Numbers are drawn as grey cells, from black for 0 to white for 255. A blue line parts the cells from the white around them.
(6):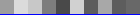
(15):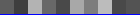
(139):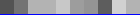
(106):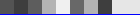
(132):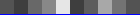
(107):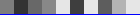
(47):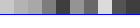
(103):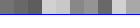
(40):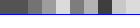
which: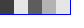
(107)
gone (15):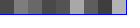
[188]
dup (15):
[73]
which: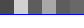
(6)
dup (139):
[179]
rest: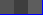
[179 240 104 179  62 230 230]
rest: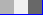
[179  62 230 230]

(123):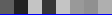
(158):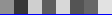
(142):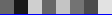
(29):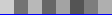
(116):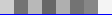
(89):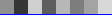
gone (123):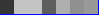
[34]
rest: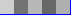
[115 134 244]
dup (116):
[115]
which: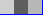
(89)

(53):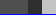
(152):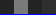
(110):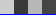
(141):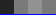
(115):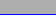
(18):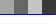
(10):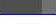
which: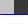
(18)
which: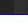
(152)
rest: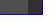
[196]
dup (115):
[174]
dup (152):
[36]

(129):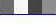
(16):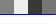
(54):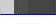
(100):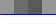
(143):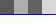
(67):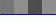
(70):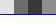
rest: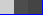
[68]
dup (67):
[142]
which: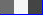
(129)
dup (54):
[68]
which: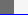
(129)
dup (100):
[151]

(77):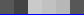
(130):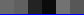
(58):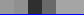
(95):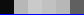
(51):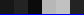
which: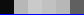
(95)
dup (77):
[87]
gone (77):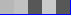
[67]
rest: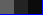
[114  87]
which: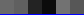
(130)
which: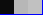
(51)

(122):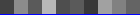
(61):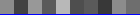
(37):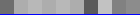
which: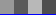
(61)
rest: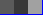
[129 100]
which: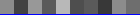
(61)
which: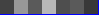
(61)
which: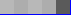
(37)
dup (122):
[90]
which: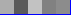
(37)

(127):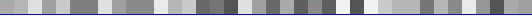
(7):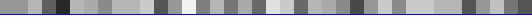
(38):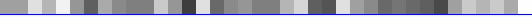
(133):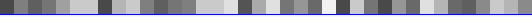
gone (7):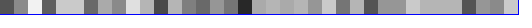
[192]
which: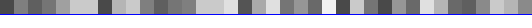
(133)
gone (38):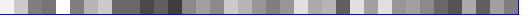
[214]
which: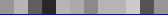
(7)

